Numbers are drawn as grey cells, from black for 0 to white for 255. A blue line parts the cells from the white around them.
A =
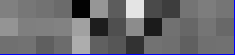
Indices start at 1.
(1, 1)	128
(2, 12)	117
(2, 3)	128
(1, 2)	119
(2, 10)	113
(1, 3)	114
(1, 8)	228
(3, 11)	96
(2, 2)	127
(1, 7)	92
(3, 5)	173

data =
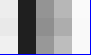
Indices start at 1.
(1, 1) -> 237
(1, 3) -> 148
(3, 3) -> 152

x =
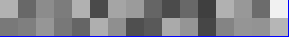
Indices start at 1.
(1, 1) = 178
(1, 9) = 101
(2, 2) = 127
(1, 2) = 104
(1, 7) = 165
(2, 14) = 149
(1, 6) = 74
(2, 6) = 175

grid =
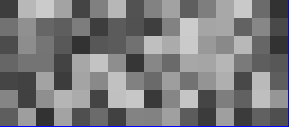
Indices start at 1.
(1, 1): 61
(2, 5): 125
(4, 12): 165
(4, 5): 167
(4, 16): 87
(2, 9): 62
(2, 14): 98
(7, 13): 159
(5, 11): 114
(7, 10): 160
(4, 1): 102
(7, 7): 65
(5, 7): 193
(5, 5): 164
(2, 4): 94
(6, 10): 134
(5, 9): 106
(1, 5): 68
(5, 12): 148
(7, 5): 79
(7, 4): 163
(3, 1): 76
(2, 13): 167
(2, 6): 61
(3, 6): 87
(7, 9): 130
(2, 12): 165
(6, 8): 199
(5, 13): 175
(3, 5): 50
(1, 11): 94
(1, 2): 184
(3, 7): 91
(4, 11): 167
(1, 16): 50
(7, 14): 59
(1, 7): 183

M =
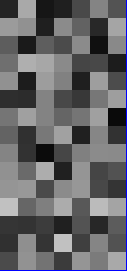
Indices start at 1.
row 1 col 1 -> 36
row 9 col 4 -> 70
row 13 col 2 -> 51
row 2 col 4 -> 139
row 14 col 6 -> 133
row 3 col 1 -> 93
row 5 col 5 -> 31
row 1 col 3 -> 22
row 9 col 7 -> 138
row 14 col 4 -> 193
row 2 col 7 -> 165
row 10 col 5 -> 149
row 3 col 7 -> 137
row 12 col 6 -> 187
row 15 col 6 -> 123
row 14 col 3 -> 52
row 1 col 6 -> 132
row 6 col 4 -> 72
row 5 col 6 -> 158
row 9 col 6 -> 139
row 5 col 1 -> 145
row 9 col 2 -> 50
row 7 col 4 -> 101
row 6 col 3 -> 131
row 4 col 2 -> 175
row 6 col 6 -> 119
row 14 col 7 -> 82
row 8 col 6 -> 134
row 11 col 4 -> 139

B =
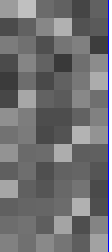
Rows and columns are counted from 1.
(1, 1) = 156
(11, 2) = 96
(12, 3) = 102
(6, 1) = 71
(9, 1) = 147
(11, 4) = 104
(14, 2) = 112
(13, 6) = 132
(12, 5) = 177
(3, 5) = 128
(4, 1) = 75
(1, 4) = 97
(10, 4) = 98
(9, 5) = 94
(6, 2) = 167
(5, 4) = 97
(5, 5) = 120
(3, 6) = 61
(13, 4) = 164
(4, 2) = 133
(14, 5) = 94
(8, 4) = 83
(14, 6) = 162
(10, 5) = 101
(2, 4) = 177
